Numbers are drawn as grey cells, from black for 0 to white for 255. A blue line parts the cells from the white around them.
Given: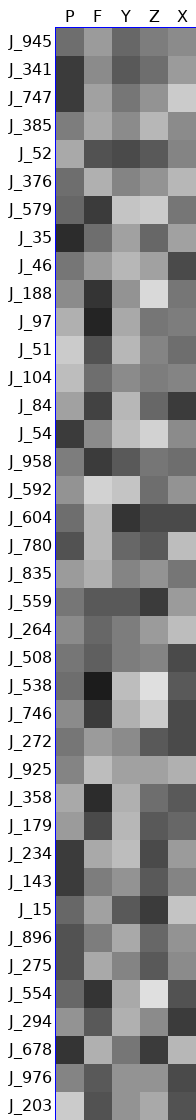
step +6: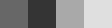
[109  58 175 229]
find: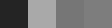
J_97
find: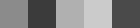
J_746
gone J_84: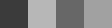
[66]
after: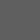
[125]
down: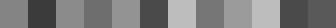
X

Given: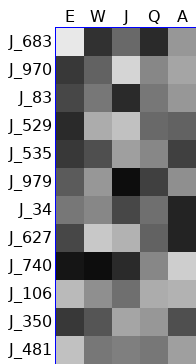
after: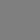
[119]
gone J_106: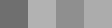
[186]
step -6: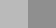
[180 137]
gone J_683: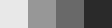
[49]
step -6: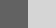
[ 92 207]

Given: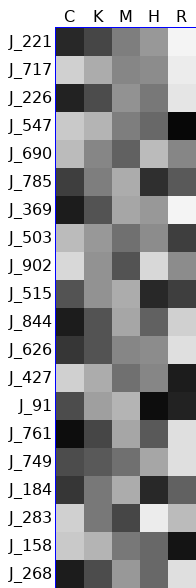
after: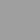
[180]
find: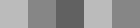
J_690
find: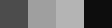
J_91

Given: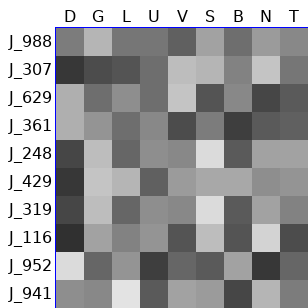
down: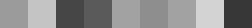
N
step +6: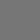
[124]
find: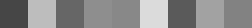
J_319
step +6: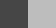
[ 76 195]

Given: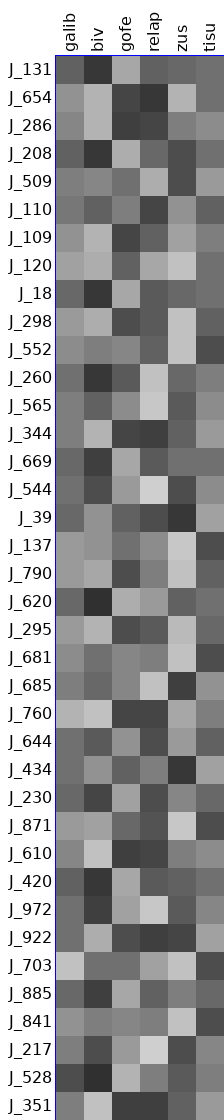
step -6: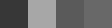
[ 49 161  84  98]
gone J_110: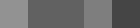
[119]
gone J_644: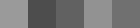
[90]
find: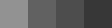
J_39
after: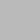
[104]
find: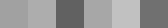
J_120
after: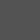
[199]

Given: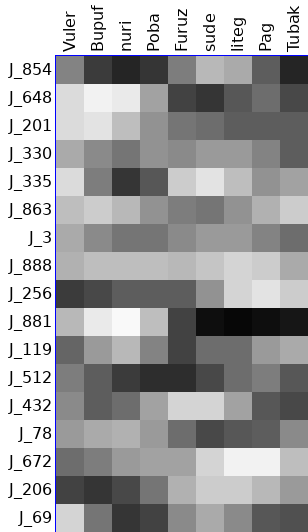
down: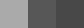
Tubak
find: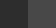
J_512
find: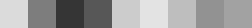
J_335
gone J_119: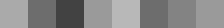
[101]
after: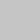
[212]

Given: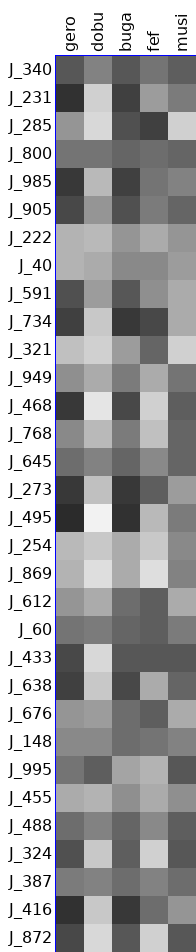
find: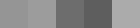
J_676
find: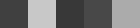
J_734
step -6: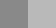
[131 179]
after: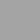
[179]

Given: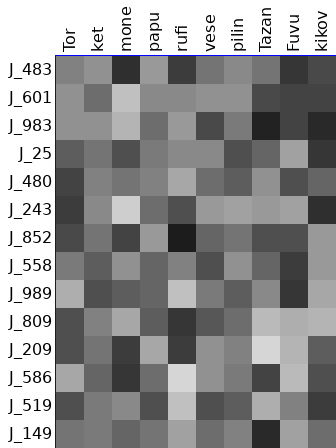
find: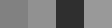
J_483
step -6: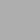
[168]
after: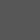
[109]

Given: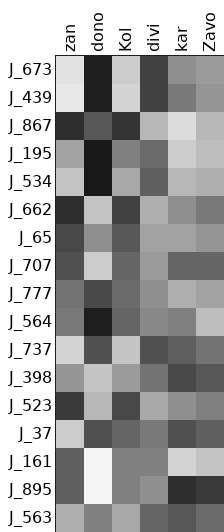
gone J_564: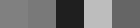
[136]
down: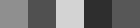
kar
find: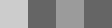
J_707
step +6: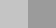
[202 161]
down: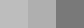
Zavo
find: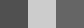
J_707

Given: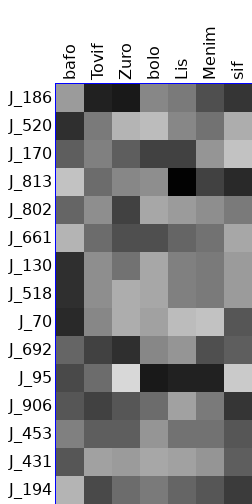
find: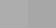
J_518
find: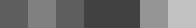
J_170
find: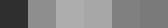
J_518

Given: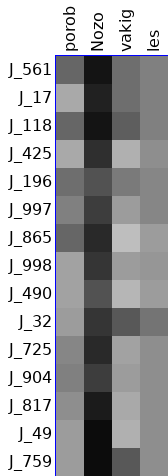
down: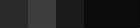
Nozo
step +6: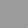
[162]
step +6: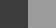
[ 67 162]
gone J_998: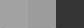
[150]
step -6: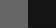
[96 14]
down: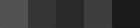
Nozo
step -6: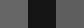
[96 14 88]

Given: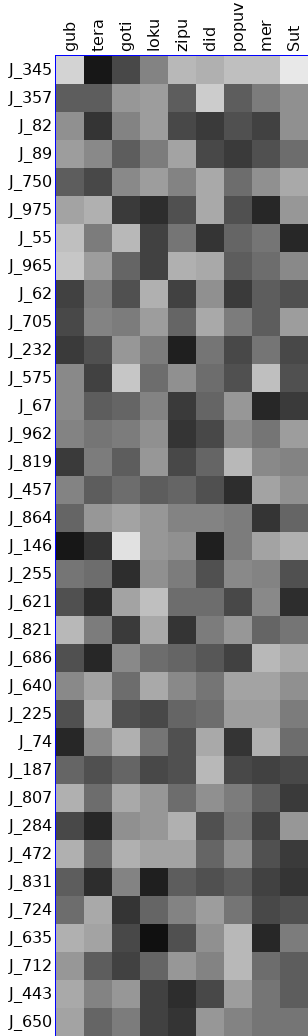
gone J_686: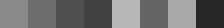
[87]
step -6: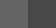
[95 66]

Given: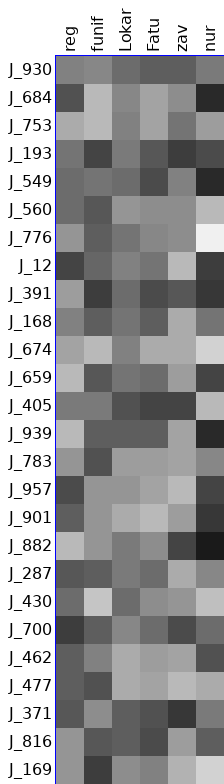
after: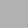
[210]
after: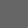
[129]
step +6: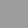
[163]
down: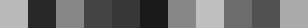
nur
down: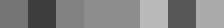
zav
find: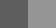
J_901

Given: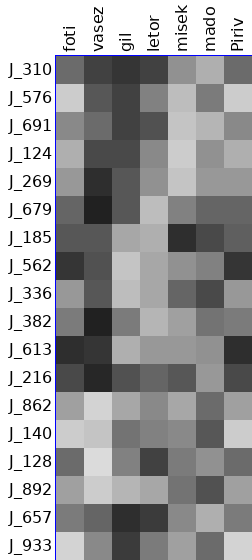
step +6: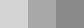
[217 173 143]
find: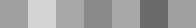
J_862
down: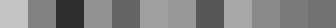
misek
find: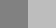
J_576

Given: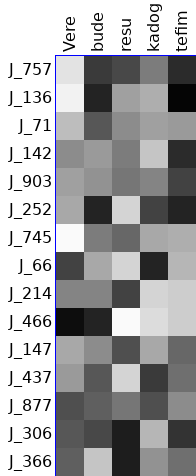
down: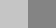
kadog
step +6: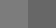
[130 109]
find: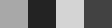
J_252
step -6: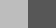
[183  81]

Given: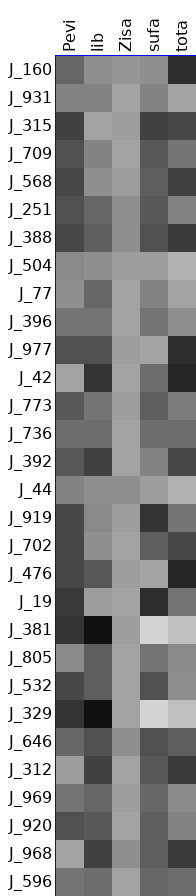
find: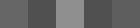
J_646
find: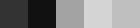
J_329
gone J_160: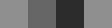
[149]
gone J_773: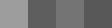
[124]
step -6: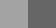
[157  96]

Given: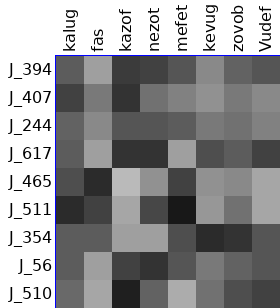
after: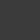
[65]
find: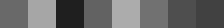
J_510
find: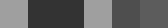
J_617
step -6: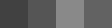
[ 59  79 131  92]
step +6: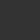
[57]

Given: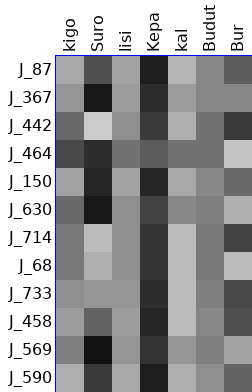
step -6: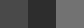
[ 67  39 108]
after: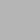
[134]

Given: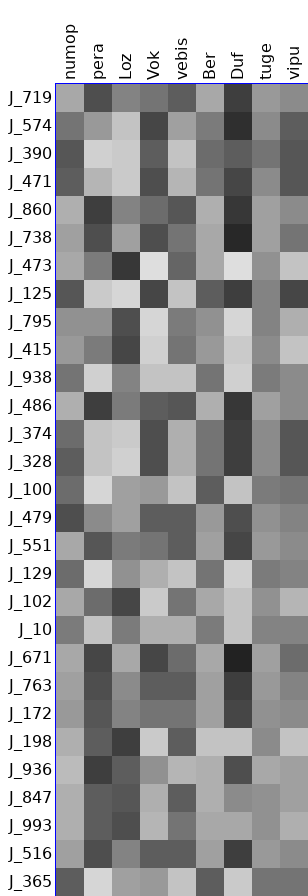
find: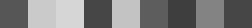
J_125
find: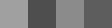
J_763
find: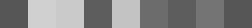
J_390
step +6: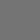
[122]
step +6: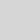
[220]
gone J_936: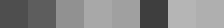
[187]
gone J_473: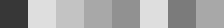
[101]

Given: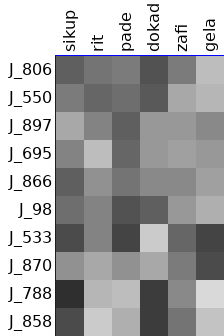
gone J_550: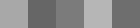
[89]
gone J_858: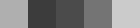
[195]
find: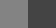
J_533

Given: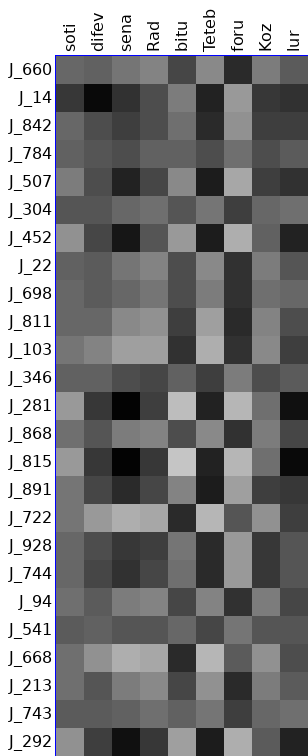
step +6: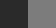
[ 48 130]
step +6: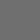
[117]
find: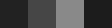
J_507
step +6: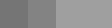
[123 137 165 165]
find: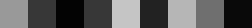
J_815
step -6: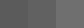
[ 85  91 105]

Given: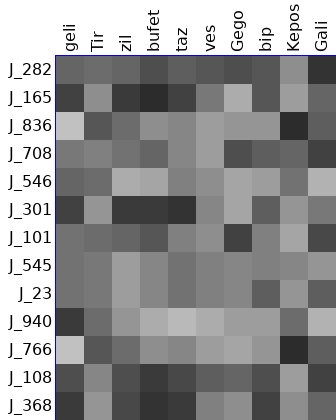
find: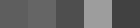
J_108
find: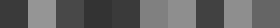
J_368
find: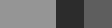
J_836

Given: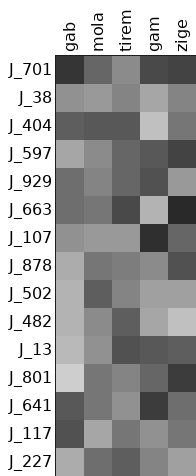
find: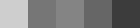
J_801
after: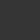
[102]
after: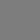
[139]
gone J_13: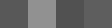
[185]
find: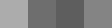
J_227

